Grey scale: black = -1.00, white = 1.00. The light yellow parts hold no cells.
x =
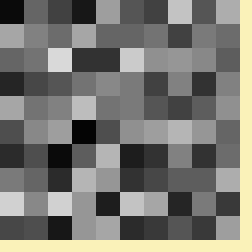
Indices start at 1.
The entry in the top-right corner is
0.36
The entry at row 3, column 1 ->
-0.21
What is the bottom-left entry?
-0.44
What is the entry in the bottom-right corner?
0.24
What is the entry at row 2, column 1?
0.30
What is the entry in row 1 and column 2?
-0.21
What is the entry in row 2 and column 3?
-0.15
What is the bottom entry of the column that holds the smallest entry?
0.18
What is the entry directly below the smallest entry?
-0.27
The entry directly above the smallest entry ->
0.48
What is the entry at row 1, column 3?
-0.49
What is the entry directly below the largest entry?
-0.33
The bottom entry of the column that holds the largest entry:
-0.82
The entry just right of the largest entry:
-0.61
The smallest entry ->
-0.97
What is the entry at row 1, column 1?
-0.92
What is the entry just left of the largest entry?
-0.10
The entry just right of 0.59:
0.13
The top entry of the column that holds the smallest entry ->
-0.82
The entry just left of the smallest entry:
0.24

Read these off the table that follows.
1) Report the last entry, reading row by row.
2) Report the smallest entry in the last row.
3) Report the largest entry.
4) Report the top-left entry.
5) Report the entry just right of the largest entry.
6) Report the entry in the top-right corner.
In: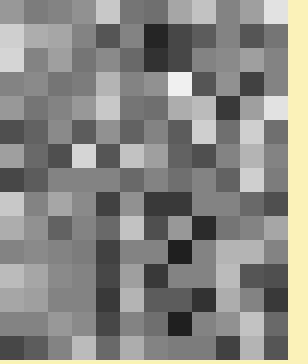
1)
-0.33
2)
-0.49
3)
0.88
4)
0.19
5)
-0.33
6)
0.77
